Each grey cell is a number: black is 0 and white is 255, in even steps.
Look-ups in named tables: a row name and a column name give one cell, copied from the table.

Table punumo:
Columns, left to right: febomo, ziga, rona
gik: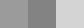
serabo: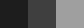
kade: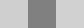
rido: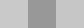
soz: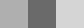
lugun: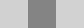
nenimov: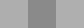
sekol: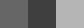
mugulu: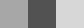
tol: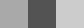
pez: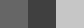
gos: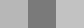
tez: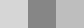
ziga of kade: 128
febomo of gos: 183
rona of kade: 209
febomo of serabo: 29
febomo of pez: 102
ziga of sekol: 63
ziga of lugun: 132

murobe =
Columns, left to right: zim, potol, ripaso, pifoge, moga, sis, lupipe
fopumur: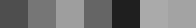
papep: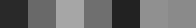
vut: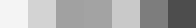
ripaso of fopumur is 158
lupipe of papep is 138
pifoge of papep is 111
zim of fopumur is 78
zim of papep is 41
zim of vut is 244
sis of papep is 144
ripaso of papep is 166
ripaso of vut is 161
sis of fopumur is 170
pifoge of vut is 163
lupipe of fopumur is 163
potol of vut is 211
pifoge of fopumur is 101
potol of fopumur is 118
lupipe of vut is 77
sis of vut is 125

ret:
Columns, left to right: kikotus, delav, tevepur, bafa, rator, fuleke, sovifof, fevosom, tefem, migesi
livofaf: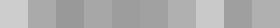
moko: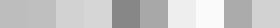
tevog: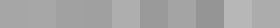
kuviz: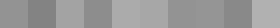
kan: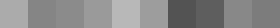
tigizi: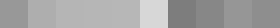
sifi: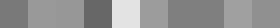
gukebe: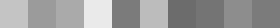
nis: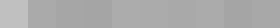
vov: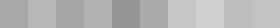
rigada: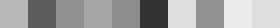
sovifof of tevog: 164
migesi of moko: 210
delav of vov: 183
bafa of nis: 165
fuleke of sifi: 156
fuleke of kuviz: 167
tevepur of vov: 166
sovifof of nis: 169
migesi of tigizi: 142

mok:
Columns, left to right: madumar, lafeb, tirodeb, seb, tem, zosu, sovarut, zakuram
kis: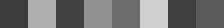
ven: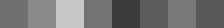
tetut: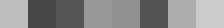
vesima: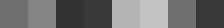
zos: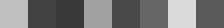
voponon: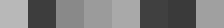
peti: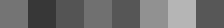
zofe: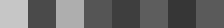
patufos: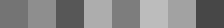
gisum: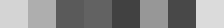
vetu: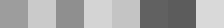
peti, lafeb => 55
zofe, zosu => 93
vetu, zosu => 97
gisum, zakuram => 219
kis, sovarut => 63
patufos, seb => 173
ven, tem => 60
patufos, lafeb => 142
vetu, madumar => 157
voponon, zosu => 64
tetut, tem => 145
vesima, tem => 179
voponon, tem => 169
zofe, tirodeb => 174
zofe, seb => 85
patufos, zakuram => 71
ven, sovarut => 122
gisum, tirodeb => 90
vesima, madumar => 111

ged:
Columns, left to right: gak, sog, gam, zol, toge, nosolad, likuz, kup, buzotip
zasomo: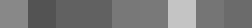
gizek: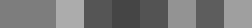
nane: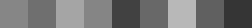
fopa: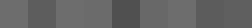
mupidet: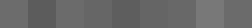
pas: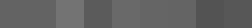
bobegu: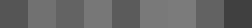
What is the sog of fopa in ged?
93
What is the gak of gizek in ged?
125
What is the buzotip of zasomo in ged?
107
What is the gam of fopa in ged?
109
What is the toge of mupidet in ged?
94
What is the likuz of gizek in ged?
147
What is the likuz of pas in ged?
100
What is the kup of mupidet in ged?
120
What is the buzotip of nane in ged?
53
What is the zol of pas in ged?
91
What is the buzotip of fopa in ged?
95
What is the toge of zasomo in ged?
120
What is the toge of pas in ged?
105
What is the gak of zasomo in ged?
136
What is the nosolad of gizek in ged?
83
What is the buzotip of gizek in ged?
159
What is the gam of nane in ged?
165
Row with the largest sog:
gizek

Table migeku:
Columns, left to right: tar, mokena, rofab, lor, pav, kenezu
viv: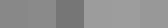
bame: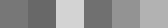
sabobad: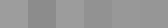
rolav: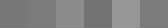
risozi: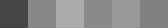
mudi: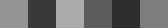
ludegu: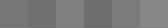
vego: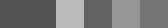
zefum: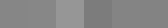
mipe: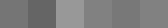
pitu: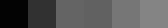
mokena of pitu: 49
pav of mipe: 120
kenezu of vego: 116
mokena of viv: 138
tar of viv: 136
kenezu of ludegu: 135
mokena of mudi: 57
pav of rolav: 151
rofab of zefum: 150
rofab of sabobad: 156
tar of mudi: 148
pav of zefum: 132

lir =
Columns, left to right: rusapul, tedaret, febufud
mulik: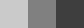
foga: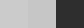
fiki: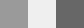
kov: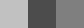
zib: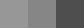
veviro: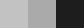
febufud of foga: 46
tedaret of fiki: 239
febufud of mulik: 62
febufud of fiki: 103
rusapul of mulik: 202
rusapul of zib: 151
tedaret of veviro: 170
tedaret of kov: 76
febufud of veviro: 29
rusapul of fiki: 154
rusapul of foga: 203

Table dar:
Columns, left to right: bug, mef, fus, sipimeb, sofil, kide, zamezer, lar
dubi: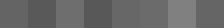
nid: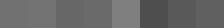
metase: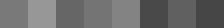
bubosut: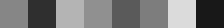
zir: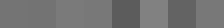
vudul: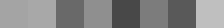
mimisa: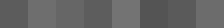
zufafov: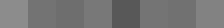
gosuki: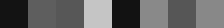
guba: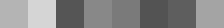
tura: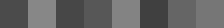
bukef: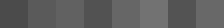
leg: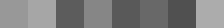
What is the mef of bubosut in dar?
47
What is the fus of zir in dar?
122
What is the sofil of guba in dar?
122
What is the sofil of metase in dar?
131
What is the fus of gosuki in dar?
87
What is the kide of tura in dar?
64
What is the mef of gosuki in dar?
94
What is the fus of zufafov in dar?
110
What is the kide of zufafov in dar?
116
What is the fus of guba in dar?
85
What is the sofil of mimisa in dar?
115
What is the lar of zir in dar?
120

